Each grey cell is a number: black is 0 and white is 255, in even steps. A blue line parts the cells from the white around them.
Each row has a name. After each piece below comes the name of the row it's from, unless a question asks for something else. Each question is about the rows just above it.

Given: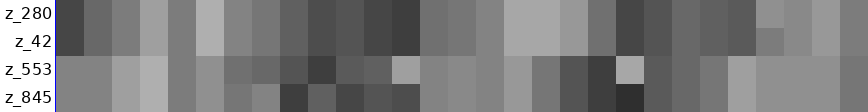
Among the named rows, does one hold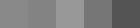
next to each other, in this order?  yes
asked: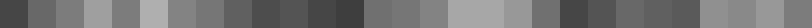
z_280
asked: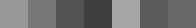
z_553

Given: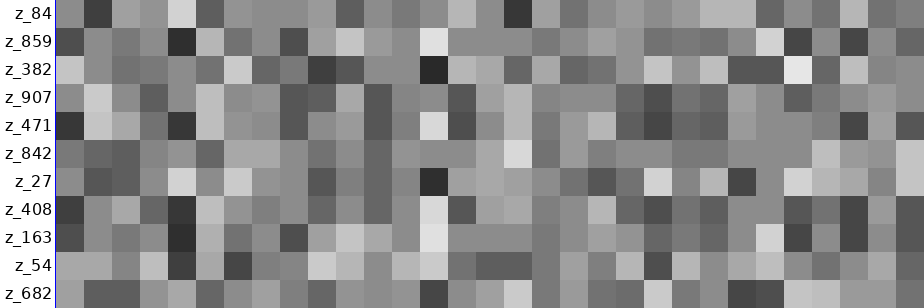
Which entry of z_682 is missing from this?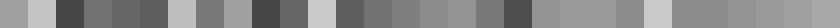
[108]
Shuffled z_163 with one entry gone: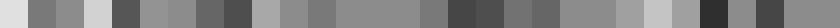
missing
[176]
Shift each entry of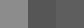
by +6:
[146  92 100]

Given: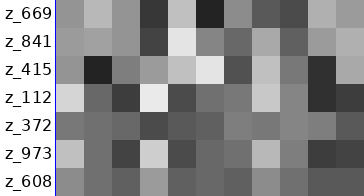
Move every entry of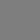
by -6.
[120]
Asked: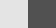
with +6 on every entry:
[234  87]
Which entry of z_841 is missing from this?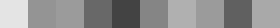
[161]
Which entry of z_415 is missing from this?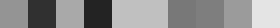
[81]
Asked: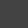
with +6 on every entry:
[73]
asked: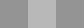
z_669
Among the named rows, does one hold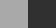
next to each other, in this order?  no

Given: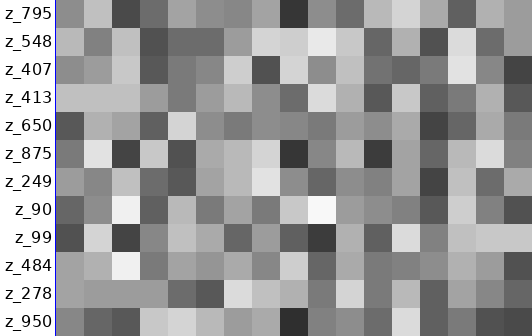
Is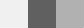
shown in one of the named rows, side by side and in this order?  no
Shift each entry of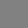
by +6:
[135]
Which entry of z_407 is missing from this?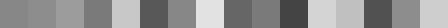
[114]
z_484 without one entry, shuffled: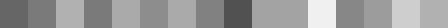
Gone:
[149]
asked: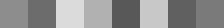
z_413

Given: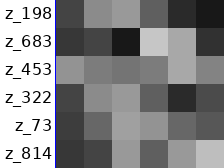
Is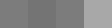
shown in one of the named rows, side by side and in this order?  yes
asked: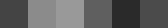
z_322
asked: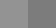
z_453
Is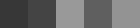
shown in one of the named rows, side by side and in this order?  no

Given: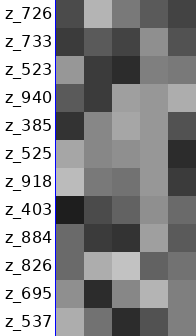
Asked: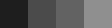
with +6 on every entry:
[ 36  81 104 149]
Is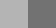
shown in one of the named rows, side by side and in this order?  no
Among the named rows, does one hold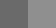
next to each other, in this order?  no
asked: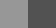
z_385

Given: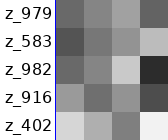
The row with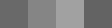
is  z_979
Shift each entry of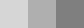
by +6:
[220 181 133]

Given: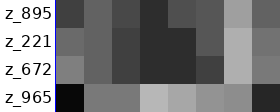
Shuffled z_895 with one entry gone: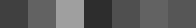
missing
[72]
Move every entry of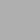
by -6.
[169]
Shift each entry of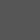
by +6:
[92]
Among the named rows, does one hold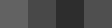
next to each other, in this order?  yes
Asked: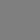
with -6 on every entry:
[121]
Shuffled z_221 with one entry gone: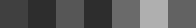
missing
[114]

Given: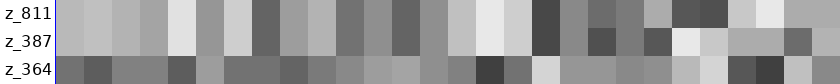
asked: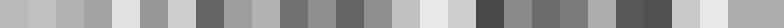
z_811
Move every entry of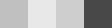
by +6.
[198 238 212  78]
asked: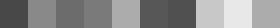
z_811
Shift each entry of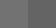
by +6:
[120 106]
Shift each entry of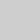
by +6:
[212]
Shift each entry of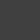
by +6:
[70]
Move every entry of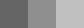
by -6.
[ 94 137 186]

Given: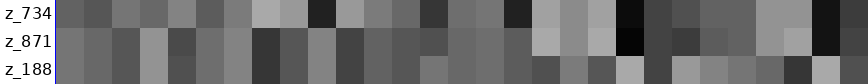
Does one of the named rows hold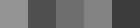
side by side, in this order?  no
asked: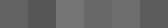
z_188
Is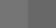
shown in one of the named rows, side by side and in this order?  yes
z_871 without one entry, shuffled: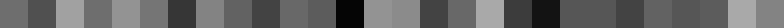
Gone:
[74]
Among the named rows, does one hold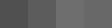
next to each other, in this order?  no

